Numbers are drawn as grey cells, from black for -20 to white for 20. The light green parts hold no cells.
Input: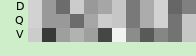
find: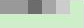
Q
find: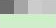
Q
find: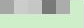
Q

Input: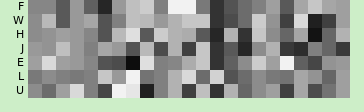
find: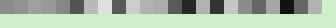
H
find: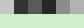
J
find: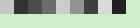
W
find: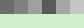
F
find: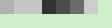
W
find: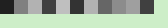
U

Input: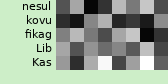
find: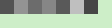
Lib
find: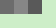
Lib
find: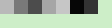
fikag
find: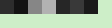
kovu
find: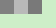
fikag

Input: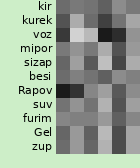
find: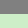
furim
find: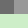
zup
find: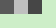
sizap
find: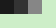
Rapov
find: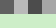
Gel
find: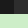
voz

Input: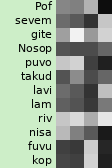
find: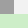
gite
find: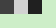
kop
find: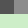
takud
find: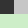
sevem
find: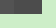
Nosop

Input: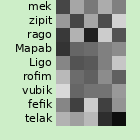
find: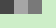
mek
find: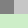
Ligo

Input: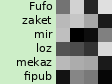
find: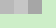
zaket
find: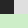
Fufo
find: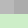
mekaz
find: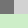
Fufo

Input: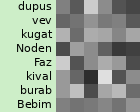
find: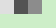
kival
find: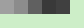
Noden
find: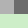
kugat

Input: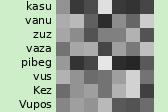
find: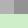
vus
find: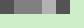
zuz
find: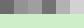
Kez
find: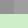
Kez
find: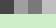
vaza
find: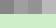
Vupos

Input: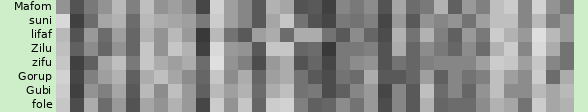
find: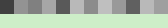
Gubi
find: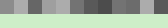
Gorup
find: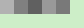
lifaf
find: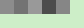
fole
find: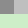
Gubi
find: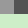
fole

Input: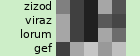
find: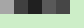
viraz
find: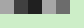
lorum

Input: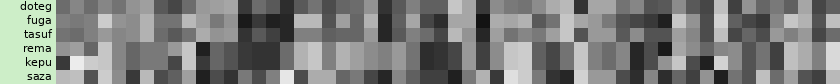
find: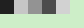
fuga
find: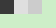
saza
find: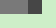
kepu
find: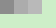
doteg
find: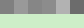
tasuf
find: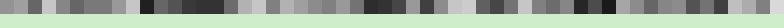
rema
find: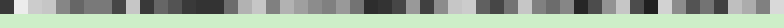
kepu

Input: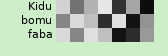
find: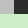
bomu
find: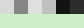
faba

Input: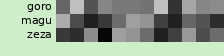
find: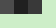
magu
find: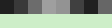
magu
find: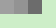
zeza
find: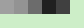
zeza
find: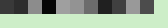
zeza

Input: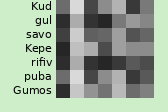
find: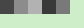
Kud
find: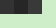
rifiv
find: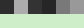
gul

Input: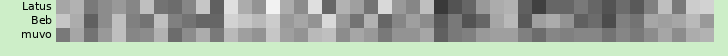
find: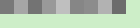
muvo
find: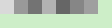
Beb
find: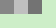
Latus
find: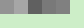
muvo
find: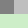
Latus

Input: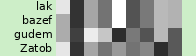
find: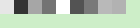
lak
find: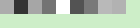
bazef

